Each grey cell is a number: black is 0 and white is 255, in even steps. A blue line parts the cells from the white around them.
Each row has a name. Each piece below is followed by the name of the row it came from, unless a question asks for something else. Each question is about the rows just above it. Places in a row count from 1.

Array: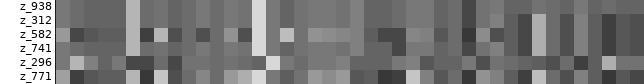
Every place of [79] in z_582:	9 11 14 32 37 42
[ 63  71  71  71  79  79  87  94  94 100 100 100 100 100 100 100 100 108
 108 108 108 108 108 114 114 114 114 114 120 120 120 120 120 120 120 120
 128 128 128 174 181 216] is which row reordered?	z_741
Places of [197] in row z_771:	8 26

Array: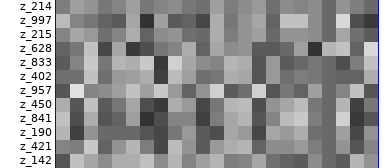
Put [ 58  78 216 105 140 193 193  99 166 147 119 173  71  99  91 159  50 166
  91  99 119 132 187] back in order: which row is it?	z_997
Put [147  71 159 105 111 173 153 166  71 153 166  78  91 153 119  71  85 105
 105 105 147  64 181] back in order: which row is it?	z_190

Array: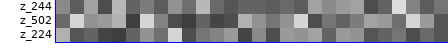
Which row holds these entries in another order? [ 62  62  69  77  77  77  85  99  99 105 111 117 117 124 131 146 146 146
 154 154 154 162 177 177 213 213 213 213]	z_502
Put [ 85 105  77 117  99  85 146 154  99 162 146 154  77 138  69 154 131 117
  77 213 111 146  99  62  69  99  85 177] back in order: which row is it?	z_224
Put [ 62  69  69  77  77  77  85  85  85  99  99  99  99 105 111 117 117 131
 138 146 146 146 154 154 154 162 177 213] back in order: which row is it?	z_224
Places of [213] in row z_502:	2 7 18 26
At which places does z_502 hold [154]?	4 24 27
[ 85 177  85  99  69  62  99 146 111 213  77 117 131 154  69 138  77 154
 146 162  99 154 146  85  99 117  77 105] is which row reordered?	z_224
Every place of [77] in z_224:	10 16 26

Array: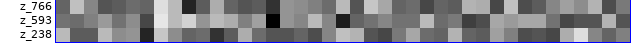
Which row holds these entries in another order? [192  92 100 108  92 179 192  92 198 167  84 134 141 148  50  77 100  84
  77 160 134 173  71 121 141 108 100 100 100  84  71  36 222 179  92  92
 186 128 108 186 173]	z_766
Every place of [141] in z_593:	6
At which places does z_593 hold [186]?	9 12 19 27

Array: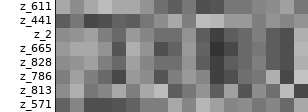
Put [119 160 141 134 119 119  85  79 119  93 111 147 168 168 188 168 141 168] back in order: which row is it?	z_611
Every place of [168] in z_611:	1 3 5 6

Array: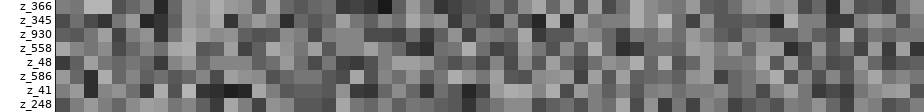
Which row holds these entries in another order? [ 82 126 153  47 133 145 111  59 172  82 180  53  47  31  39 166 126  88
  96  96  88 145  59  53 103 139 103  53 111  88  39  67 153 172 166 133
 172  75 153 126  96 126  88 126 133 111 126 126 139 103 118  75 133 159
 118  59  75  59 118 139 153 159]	z_41
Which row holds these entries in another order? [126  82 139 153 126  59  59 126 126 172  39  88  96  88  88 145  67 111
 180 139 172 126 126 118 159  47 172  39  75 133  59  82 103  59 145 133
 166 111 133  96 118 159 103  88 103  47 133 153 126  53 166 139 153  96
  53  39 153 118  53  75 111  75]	z_345
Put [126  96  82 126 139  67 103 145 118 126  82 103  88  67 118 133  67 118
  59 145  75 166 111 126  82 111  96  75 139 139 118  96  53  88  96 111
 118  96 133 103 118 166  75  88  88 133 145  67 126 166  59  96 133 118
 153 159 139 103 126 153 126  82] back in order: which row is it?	z_248
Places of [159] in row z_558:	13 19 23 46 61

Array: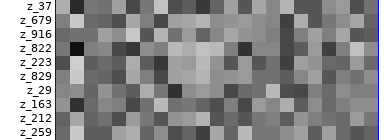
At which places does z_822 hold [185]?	9 12
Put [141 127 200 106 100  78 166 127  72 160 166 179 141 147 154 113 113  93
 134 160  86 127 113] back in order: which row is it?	z_829
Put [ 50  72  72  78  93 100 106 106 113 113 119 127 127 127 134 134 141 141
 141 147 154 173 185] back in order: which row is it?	z_163

